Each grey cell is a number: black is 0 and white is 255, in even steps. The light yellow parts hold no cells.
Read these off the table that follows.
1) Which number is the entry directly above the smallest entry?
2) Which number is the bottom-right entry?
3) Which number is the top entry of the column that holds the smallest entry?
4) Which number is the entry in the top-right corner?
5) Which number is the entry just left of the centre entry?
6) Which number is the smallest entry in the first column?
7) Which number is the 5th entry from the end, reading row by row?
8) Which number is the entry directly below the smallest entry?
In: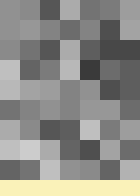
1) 94
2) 178
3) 115
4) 157
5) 157
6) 100
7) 191
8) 145

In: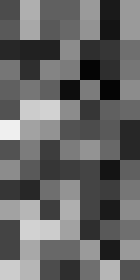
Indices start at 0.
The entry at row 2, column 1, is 33
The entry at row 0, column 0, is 76
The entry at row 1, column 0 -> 89
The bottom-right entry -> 82
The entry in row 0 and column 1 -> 175
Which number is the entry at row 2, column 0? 39
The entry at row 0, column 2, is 96
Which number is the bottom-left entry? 204
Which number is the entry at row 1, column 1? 168
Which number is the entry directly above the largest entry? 82
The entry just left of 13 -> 96
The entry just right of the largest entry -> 162
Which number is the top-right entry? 154
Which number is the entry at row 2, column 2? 33

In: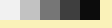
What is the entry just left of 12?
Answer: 62
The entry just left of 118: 194
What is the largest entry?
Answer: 241

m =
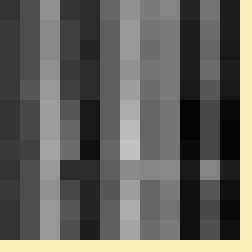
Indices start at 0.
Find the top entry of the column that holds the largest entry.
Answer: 144
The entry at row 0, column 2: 144
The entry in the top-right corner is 30
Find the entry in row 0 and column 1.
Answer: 79
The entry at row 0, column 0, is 52
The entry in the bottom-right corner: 16
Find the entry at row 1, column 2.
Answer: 137
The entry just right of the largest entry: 101
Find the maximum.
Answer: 193
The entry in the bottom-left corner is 52
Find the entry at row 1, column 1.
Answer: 79
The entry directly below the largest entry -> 137
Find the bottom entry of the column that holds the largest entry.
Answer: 164
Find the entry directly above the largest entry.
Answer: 186
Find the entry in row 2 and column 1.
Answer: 79
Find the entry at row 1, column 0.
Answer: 58
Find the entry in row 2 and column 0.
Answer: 58
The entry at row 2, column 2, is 137

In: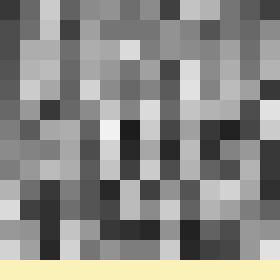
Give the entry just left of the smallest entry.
241
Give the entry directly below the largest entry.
210
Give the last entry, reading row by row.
225
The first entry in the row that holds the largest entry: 125
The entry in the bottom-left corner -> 210
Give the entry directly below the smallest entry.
40
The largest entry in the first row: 203
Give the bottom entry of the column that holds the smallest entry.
125
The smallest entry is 28
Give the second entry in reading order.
104
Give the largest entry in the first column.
218
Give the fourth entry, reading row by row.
98
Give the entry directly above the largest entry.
195
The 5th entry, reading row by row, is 139
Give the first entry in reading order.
56
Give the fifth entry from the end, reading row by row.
40
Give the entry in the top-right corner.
64
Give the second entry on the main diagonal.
110
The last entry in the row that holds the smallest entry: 203
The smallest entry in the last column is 48
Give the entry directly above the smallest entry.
131
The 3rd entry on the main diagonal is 173
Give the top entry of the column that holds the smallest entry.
110
